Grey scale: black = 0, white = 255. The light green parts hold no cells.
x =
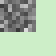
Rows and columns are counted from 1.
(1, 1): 185
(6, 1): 95
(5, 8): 149
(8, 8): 148
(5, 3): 88
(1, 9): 121
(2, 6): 182
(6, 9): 112
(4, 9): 134
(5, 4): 133
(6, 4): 79
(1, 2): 128
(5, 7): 115
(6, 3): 102
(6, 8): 91
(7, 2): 130
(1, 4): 115
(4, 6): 89
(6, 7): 73
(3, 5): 97
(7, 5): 129
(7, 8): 170
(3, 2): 71

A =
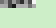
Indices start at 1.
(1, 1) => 114
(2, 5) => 175
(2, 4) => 26
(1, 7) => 157
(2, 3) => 71

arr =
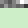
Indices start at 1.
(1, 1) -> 140
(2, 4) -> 125
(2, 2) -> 153
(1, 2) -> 113

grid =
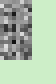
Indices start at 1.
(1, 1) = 158
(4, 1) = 120
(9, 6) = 216
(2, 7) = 93
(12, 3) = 139
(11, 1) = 113
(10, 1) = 153
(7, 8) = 65
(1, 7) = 144
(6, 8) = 118
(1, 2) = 161
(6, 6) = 155
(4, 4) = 25
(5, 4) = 100
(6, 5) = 150
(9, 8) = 98
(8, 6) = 90
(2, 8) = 113
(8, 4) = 41
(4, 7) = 149
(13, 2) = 207
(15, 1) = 202
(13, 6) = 93
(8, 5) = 169
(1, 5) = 149
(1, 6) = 205
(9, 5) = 152
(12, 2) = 222
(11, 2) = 121
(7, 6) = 122
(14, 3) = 153
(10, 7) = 191
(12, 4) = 172

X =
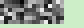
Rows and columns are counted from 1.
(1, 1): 169
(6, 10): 83
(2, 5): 85
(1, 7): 96
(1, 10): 153
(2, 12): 21
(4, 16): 129
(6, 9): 73
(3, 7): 59
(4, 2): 143
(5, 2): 36
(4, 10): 78
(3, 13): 55
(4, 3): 224
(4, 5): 56
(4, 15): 87
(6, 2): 29
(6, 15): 69
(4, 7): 106
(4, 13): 181
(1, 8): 178
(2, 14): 130
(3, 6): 161
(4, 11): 162
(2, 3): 109
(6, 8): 109
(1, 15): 234
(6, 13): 29
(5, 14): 163

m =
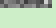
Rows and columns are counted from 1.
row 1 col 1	81
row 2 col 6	92
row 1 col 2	139
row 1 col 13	115
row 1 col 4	116
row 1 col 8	97
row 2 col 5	147
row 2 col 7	131
